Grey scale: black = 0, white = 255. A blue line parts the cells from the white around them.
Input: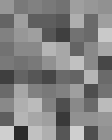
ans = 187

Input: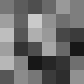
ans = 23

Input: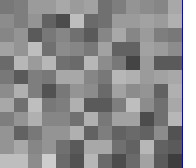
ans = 82

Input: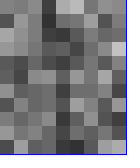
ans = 63

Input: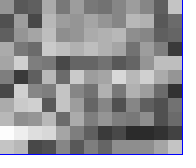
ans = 107

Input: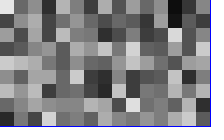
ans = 180

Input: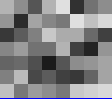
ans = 164
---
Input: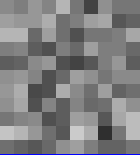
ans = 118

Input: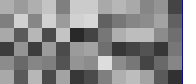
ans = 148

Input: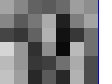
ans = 158

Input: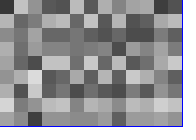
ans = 62

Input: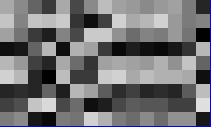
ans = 123

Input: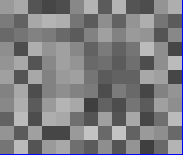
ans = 148

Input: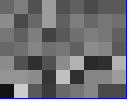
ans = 89

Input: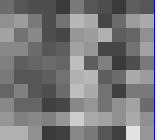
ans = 94

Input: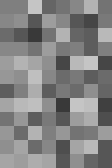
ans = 179
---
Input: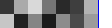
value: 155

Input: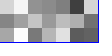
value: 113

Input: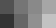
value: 194

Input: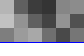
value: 81

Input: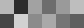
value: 95

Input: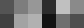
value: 78

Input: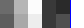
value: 79

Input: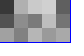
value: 116

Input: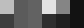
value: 18
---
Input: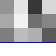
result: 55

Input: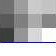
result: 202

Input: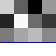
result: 2

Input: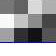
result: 217

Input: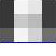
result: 229

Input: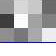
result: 200

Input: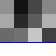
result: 70
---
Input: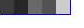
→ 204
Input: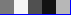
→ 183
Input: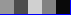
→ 9
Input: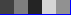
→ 145
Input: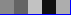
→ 173
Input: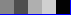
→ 2
